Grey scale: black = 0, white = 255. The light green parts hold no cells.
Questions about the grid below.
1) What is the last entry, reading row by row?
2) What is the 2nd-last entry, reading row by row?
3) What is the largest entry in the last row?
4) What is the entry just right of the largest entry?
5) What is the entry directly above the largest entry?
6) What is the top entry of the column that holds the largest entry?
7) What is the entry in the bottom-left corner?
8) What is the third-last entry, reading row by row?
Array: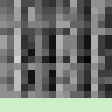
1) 49
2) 88
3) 159
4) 34
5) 190
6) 175
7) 143
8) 143

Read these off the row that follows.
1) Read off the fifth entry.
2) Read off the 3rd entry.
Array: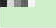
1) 243
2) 139
